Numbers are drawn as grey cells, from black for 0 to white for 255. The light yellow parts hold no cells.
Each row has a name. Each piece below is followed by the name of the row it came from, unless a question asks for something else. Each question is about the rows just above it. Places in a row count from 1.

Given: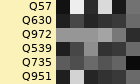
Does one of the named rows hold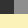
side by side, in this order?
no
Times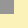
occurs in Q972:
3
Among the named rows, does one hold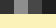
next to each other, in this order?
no
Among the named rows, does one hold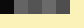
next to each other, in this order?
no

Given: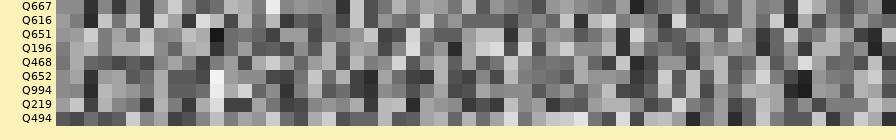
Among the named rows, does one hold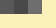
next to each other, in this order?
yes
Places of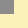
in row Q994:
1 16 24 33 34 39

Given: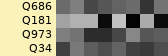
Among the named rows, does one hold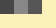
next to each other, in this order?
yes
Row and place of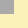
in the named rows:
Q181, 7

